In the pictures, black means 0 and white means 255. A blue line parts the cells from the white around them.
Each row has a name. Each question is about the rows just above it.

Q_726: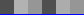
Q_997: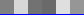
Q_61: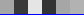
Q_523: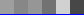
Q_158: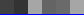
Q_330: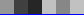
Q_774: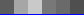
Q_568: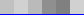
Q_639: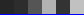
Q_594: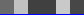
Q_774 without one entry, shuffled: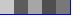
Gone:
[106]
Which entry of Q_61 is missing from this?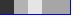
[57]
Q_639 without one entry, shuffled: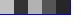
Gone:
[45]
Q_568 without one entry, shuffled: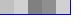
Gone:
[186]
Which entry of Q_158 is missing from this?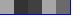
[100]
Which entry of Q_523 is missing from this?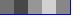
[158]
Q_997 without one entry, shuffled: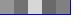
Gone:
[223]

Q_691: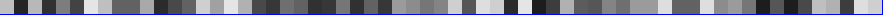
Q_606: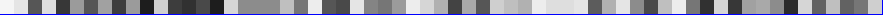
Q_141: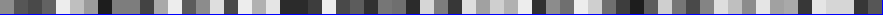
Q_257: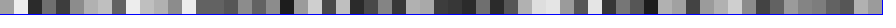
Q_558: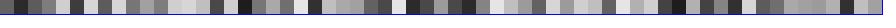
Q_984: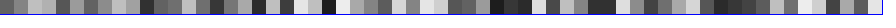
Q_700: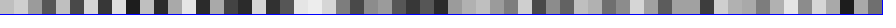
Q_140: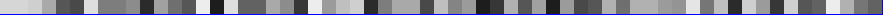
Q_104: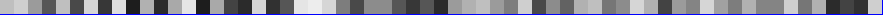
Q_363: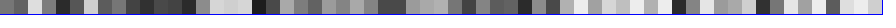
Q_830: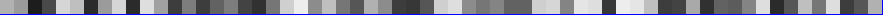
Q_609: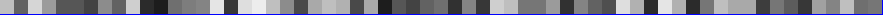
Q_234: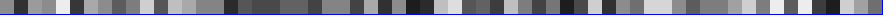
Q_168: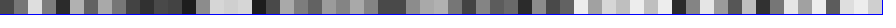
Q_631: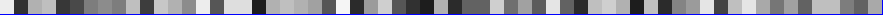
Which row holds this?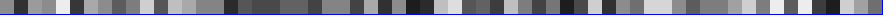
Q_234
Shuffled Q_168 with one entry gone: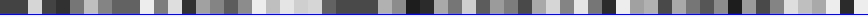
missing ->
[105]
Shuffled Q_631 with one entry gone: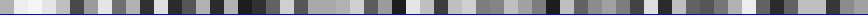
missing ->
[199]
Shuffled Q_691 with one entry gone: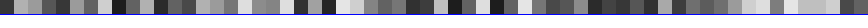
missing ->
[184]
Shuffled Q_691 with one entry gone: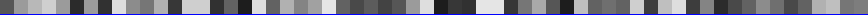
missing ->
[37]
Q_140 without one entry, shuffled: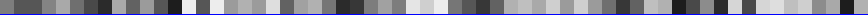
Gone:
[148]
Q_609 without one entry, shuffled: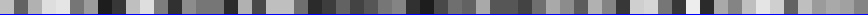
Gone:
[79]

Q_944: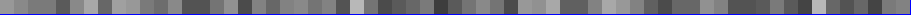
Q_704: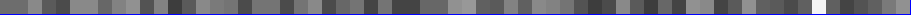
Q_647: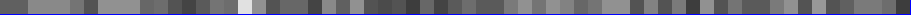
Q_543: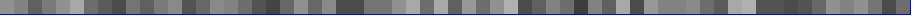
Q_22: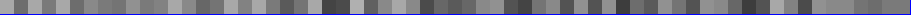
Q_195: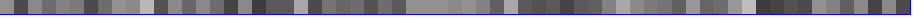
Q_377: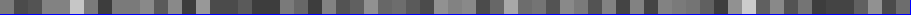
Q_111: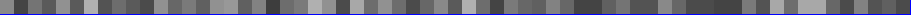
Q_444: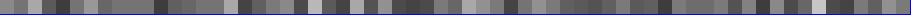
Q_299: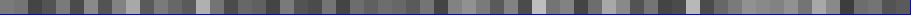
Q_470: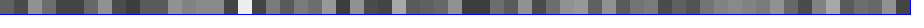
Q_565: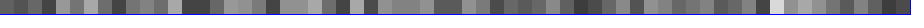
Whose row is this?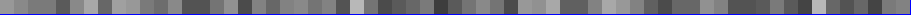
Q_944
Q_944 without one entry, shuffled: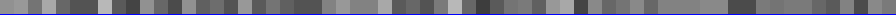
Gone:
[160]

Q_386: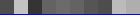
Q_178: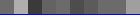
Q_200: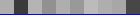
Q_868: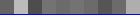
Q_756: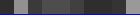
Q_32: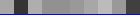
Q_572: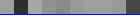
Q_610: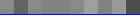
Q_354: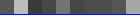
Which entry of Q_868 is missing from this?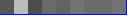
[174]
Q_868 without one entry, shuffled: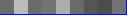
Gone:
[99]
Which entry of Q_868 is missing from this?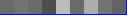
[85]
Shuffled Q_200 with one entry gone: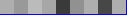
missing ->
[180]
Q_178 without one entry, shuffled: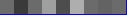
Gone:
[91]
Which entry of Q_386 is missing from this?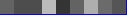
[195]

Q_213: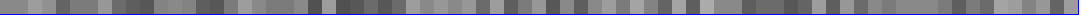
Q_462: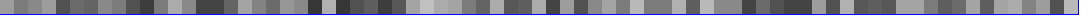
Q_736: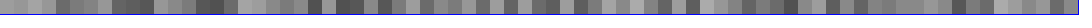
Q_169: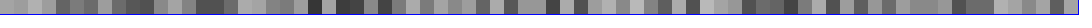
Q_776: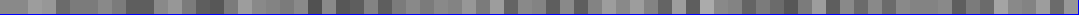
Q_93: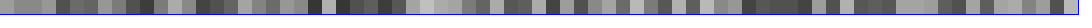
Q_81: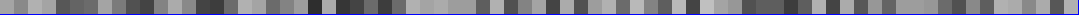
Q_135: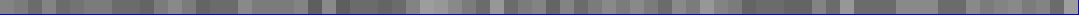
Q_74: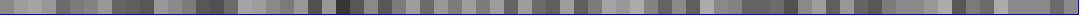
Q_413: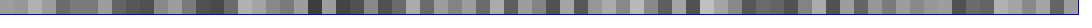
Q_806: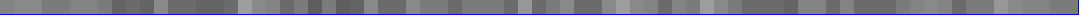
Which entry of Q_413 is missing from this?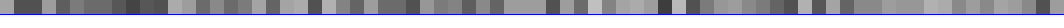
[74]
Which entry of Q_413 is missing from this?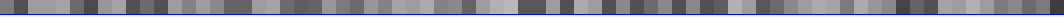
[192]
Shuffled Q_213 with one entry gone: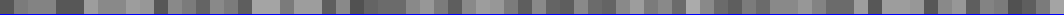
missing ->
[145]
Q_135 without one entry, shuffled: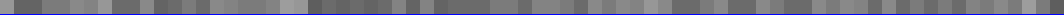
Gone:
[115]

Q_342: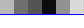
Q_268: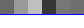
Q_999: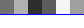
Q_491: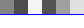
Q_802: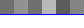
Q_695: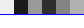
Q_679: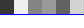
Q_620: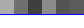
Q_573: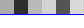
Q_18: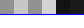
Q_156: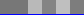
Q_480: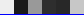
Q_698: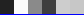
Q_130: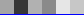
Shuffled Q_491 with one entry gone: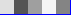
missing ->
[76]
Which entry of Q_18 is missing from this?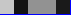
[211]
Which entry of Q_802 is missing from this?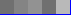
[92]
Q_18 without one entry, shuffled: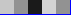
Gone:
[19]
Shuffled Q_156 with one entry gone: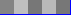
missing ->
[125]
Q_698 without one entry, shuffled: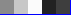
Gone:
[205]

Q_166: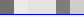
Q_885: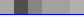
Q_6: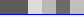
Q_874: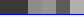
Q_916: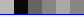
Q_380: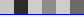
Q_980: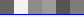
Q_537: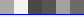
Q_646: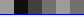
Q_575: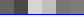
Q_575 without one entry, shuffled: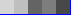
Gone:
[119]
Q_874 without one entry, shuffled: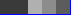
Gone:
[148]
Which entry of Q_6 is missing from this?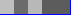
[220]
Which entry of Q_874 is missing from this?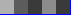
[148]
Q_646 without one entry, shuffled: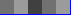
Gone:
[15]
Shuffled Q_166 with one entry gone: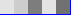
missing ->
[234]
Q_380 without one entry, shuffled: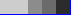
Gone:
[198]

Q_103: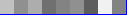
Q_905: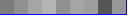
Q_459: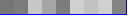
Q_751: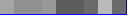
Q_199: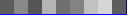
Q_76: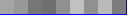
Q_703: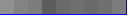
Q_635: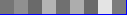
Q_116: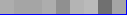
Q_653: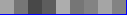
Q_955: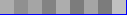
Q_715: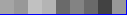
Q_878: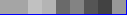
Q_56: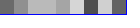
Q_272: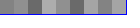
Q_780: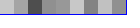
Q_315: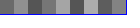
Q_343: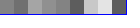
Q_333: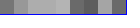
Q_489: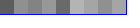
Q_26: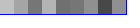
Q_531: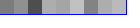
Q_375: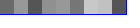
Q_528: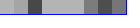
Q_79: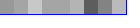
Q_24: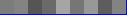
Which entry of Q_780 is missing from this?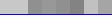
[78]
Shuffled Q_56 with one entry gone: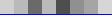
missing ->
[99]
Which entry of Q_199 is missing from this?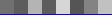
[137]
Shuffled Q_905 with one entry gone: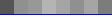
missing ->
[158]

